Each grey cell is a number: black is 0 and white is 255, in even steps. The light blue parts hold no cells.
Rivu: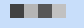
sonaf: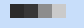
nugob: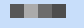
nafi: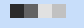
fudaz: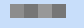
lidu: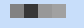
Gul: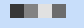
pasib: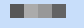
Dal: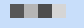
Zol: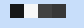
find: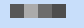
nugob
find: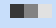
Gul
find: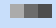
nugob
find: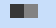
Gul

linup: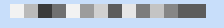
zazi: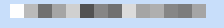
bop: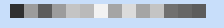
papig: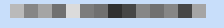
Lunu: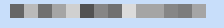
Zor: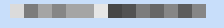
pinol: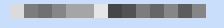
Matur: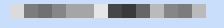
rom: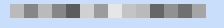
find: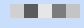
linup
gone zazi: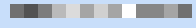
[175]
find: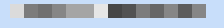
pinol
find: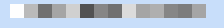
zazi
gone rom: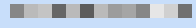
[145]

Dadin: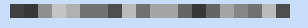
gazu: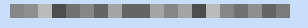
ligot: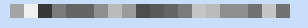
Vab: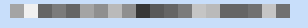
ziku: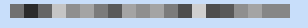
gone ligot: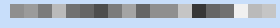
[89]
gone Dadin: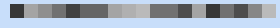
[197]
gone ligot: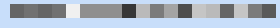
[155]
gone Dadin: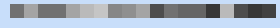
[176]
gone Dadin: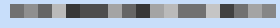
[176]
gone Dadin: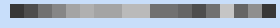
[65]

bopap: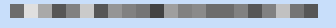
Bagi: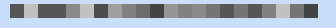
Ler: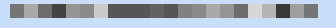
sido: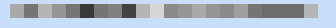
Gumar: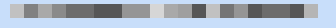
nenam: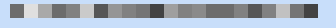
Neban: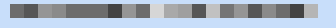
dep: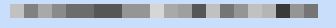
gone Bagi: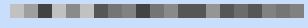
[77]
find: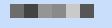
Ler
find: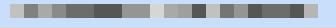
Gumar
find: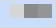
sido
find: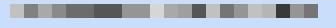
dep
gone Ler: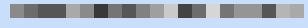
[98]

